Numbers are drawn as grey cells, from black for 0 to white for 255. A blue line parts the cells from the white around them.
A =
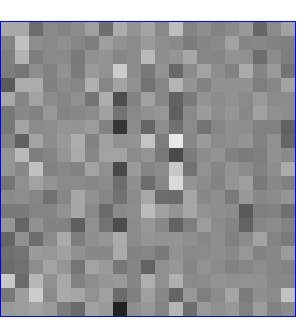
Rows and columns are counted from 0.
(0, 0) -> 169
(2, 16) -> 146
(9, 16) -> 129
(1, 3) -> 137
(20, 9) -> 142
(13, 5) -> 167
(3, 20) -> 115
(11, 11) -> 135
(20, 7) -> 154
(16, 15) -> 142
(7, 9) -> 139
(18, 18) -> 145
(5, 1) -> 133
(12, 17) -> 152
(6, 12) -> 96
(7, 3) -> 141
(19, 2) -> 204
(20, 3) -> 154
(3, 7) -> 146
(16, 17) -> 151
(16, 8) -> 170
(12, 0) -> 138
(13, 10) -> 187
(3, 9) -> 140
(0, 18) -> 103
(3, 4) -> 145
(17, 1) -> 113
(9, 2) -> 125
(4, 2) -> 172
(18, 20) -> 136
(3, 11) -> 147
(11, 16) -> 148
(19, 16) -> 164
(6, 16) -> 150
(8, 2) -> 163
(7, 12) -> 112
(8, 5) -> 173
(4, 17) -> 145
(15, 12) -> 148

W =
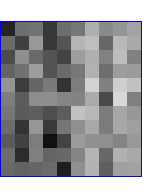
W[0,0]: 36
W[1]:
[107, 64, 152, 56, 85, 181, 190, 103, 185, 169]
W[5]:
[126, 92, 141, 142, 133, 131, 170, 73, 216, 128]
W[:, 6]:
[175, 190, 175, 177, 210, 170, 184, 168, 144, 180, 178]
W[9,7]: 103
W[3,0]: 100
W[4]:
[148, 60, 101, 121, 51, 125, 210, 128, 206, 193]
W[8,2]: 125
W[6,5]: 193
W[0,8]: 149
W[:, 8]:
[149, 185, 190, 157, 206, 216, 166, 168, 132, 177, 160]
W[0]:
[36, 111, 115, 56, 110, 118, 175, 138, 149, 163]
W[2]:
[76, 142, 105, 84, 68, 157, 175, 130, 190, 129]
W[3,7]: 111
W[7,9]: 159
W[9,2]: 127
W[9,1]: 44
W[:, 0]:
[36, 107, 76, 100, 148, 126, 117, 107, 90, 108, 105]
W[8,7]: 143
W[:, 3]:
[56, 56, 84, 83, 121, 142, 78, 58, 17, 100, 107]
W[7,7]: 123
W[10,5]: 143
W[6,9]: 151

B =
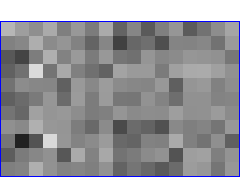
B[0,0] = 182
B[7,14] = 132
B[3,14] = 171
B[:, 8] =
[99, 65, 117, 163, 139, 119, 149, 74, 105, 115, 99]
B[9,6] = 130
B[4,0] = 114
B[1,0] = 129
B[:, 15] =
[141, 114, 145, 160, 129, 131, 155, 117, 143, 127, 117]
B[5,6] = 124
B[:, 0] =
[182, 129, 88, 97, 114, 96, 116, 144, 118, 93, 127]
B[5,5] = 155
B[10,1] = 131
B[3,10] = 154
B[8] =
[118, 33, 83, 217, 150, 131, 139, 155, 105, 100, 130, 128, 170, 128, 115, 143, 96]
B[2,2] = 125
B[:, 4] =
[127, 149, 130, 169, 96, 107, 152, 149, 150, 87, 130]
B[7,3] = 151
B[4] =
[114, 140, 135, 134, 96, 153, 136, 156, 139, 135, 133, 152, 95, 149, 153, 129, 142]
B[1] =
[129, 135, 174, 139, 149, 130, 100, 134, 65, 103, 111, 79, 132, 131, 135, 114, 154]
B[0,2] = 143
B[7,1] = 137
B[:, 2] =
[143, 174, 125, 218, 135, 122, 161, 176, 83, 135, 175]
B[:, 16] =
[165, 154, 119, 145, 142, 133, 139, 152, 96, 147, 151]
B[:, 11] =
[127, 79, 134, 123, 152, 131, 140, 81, 128, 146, 89]
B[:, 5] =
[152, 130, 154, 128, 153, 155, 141, 125, 131, 170, 133]
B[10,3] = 146

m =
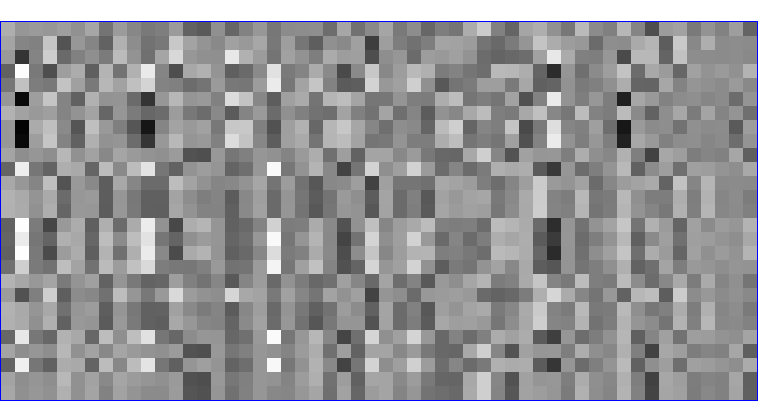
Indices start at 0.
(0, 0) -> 174
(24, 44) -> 186
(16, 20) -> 123
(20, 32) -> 148
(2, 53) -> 137
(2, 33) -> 147
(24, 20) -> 119
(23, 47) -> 167
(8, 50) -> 134
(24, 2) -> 118
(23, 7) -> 136
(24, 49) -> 160
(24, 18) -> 150
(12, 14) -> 126
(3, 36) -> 183
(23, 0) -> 164
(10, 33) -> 107
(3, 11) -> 133
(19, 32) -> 158
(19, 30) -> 152
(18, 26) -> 105
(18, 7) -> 98
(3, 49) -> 161
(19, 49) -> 140
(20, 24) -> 156
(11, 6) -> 137
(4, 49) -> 149
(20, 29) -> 129
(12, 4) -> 107
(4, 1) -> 193
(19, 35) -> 99
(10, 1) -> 238
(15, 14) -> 155
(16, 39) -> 43
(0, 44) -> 183
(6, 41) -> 188
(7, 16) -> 199
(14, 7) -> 175
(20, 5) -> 150
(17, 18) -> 155

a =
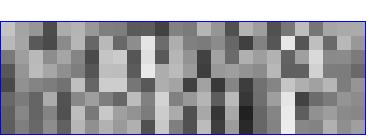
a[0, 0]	196
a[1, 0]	184
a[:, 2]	[150, 89, 185, 187, 132, 101, 101, 104]
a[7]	[94, 127, 104, 141, 97, 182, 144, 178, 154, 176, 81, 200, 127, 81, 188, 62, 156, 41, 103, 131, 236, 135, 131, 177, 143, 159]
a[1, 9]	141
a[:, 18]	[158, 130, 158, 139, 113, 111, 102, 103]
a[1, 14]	123
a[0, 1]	164
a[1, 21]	85
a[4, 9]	118
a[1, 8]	104
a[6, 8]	160
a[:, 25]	[171, 152, 123, 105, 149, 140, 135, 159]
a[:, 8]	[125, 104, 203, 189, 205, 102, 160, 154]
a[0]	[196, 164, 150, 76, 172, 180, 152, 127, 125, 90, 92, 66, 130, 123, 181, 149, 80, 179, 158, 81, 119, 190, 118, 166, 170, 171]
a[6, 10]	124
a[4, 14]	162
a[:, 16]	[80, 103, 106, 158, 134, 185, 168, 156]
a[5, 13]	152
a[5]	[105, 123, 101, 171, 82, 136, 158, 126, 102, 188, 129, 211, 129, 152, 181, 93, 185, 55, 111, 158, 229, 66, 108, 123, 148, 140]
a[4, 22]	161
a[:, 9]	[90, 141, 86, 91, 118, 188, 147, 176]
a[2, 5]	133
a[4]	[74, 145, 132, 125, 114, 191, 102, 205, 205, 118, 88, 174, 164, 65, 162, 57, 134, 61, 113, 133, 197, 175, 161, 182, 125, 149]
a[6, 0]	96
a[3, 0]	87
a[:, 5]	[180, 182, 133, 126, 191, 136, 189, 182]
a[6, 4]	81
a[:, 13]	[123, 128, 147, 155, 65, 152, 80, 81]

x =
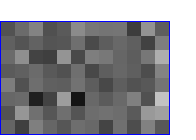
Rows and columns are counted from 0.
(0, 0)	82
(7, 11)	88
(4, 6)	93
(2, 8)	102
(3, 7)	94
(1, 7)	93
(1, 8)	104
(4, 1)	81
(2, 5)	73
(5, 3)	67
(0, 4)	90
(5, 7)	91
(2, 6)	126
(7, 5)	110
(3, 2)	107
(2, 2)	67
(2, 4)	148
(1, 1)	84
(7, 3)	102
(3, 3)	89
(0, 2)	131
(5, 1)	106
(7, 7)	68
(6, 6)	109
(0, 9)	61
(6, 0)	83
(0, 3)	80
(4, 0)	125

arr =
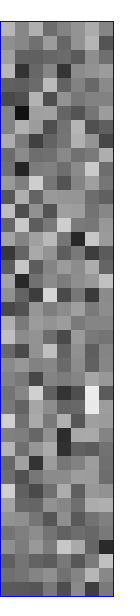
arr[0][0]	182
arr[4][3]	187
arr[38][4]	121
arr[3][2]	103
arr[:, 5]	[147, 147, 90, 139, 130, 119, 84, 181, 176, 113, 139, 132, 149, 157, 122, 39, 121, 140, 143, 119, 159, 122, 154, 144, 140, 133, 78, 104, 86, 168, 97, 130, 157, 95, 111, 89, 109, 169, 87, 132, 138]
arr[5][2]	179
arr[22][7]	116
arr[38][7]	192
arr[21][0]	175
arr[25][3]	131
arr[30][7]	114
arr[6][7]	156
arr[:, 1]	[135, 135, 97, 51, 94, 80, 18, 178, 123, 139, 36, 127, 174, 78, 201, 131, 101, 198, 41, 99, 82, 122, 139, 73, 151, 120, 134, 99, 112, 126, 111, 161, 81, 96, 103, 143, 127, 124, 116, 116, 89]
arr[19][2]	61
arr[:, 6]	[172, 181, 142, 146, 104, 130, 117, 80, 148, 122, 202, 159, 109, 115, 119, 199, 61, 172, 152, 58, 122, 133, 121, 94, 97, 166, 236, 233, 159, 169, 92, 157, 156, 152, 172, 114, 103, 101, 123, 182, 62]
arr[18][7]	193
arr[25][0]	130
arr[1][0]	143
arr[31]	[103, 161, 51, 156, 118, 130, 157, 111]
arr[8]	[173, 123, 64, 99, 117, 176, 148, 71]
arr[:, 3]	[109, 156, 103, 134, 187, 78, 161, 79, 99, 112, 128, 118, 153, 82, 121, 185, 147, 132, 139, 213, 126, 147, 109, 191, 135, 131, 96, 141, 121, 145, 171, 156, 139, 112, 145, 85, 115, 124, 92, 144, 120]
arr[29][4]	45
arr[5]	[73, 80, 179, 78, 146, 119, 130, 130]
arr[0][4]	131
